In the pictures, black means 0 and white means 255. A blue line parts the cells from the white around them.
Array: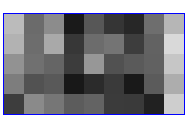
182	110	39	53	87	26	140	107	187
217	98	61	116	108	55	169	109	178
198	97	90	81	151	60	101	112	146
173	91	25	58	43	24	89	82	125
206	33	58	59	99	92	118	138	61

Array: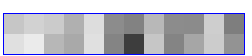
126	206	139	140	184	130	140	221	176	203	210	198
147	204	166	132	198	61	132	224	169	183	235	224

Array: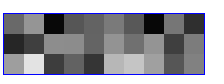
47	118	7	88	122	99	86	8	149	105
124	63	148	112	147	100	140	141	63	38
129	86	160	197	183	53	98	61	227	158

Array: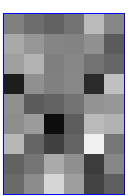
135	186	115	98	109	128
91	144	131	133	150	169
102	114	135	127	179	159
192	42	136	128	144	29
151	147	115	99	91	144
178	186	93	13	155	141
119	240	100	64	101	183
135	60	143	170	117	98
95	67	158	214	140	106

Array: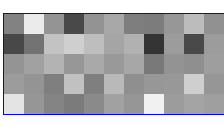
145	188	151	124	126	168	147	73	148	235	130
156	73	156	52	177	165	190	207	195	115	72
158	143	147	121	167	153	169	151	179	161	148
150	207	152	151	143	185	127	193	127	148	156
159	164	156	241	150	161	138	123	132	150	228

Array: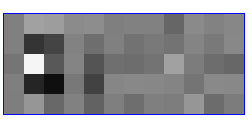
135	130	138	102	129	129	127	141	139	157	161	128
136	121	132	115	121	114	128	110	130	68	52	128
103	109	124	161	115	109	111	84	132	88	245	117
136	137	116	132	135	136	134	66	120	15	37	127
124	108	150	125	127	110	127	98	129	104	150	126

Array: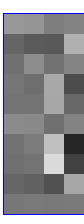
131	126	149	152
176	89	91	101
132	114	141	112
76	168	110	118
104	167	115	116
131	112	137	139
38	192	124	114
65	218	115	112
167	81	97	102
122	120	122	119

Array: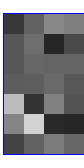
127	136	98	56
74	38	110	87
101	100	103	87
88	105	94	93
83	129	51	188
38	41	210	133
103	124	98	67
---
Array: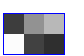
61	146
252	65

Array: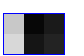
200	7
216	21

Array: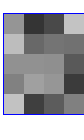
149	52
189	104

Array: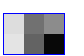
221	113
228	99

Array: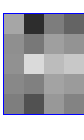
166	45
143	120

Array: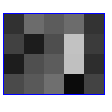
49	108
65	28
